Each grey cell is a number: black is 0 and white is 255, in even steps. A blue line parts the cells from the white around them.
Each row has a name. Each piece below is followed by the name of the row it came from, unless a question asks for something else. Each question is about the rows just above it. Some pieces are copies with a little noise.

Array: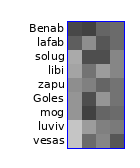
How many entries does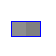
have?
2
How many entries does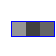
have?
3

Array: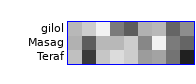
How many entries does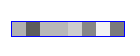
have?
8
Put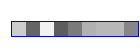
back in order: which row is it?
Masag
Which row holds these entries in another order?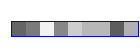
Masag

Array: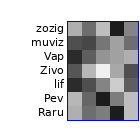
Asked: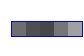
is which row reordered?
muviz
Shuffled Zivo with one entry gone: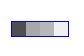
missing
[86]
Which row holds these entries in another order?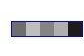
zozig
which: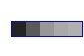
Vap

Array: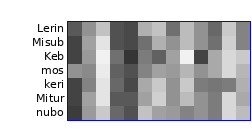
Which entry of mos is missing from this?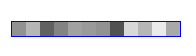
[138]
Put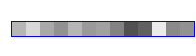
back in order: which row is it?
mos
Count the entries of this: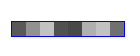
8
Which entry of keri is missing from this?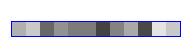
[118]
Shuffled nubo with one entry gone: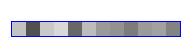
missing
[60]
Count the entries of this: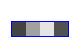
4
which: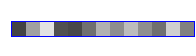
Misub

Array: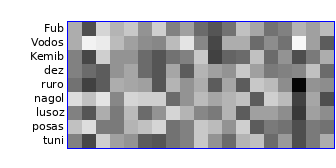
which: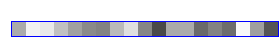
Vodos
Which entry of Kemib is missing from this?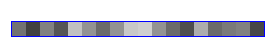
[100]
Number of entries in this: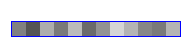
12
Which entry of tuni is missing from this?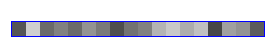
[154]
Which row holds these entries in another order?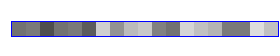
posas

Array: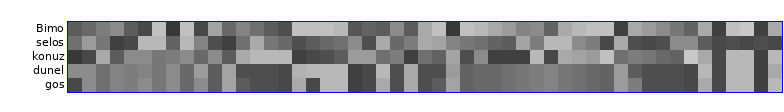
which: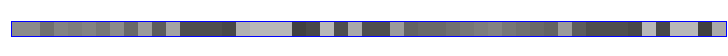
dunel
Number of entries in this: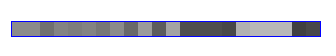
22
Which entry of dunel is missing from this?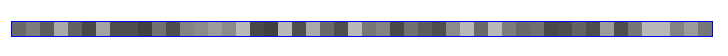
[177]
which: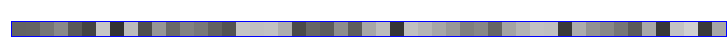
Bimo
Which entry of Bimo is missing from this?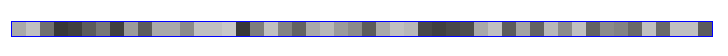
[86]
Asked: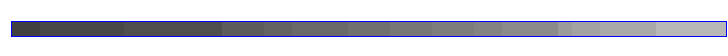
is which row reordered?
gos

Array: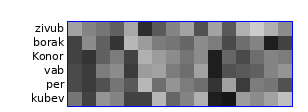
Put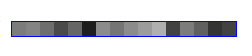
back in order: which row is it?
Konor
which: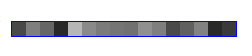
borak
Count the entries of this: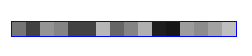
16
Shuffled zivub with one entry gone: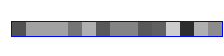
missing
[168]
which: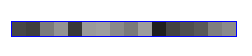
vab

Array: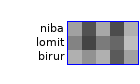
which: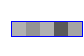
birur
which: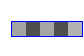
niba
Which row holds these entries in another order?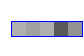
birur
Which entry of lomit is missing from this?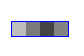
[103]
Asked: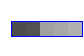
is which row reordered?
niba
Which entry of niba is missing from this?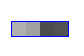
[168]
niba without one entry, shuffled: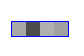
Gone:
[82]

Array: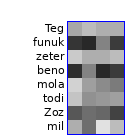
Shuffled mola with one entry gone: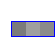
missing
[210]
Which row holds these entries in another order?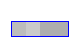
zeter
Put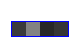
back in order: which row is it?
funuk
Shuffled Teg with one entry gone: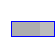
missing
[167]

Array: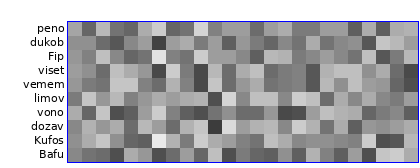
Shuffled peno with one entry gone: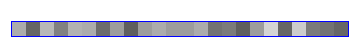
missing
[165]
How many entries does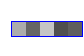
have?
5
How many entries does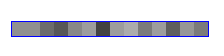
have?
14
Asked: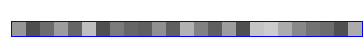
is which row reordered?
Bafu

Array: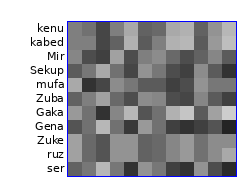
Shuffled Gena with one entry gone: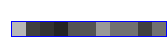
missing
[57]
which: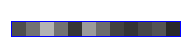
Gena
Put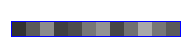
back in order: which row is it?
Sekup
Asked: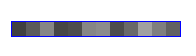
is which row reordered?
Zuba
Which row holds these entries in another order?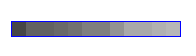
kenu

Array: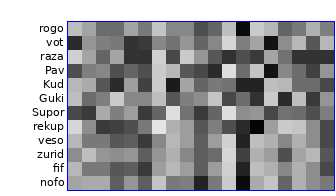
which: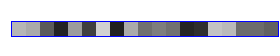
Kud
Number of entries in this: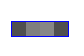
4
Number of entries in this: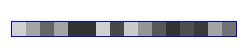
16
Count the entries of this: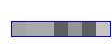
7
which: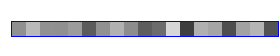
zurid

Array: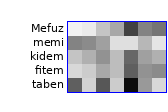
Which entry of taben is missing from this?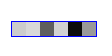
[87]
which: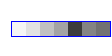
Mefuz

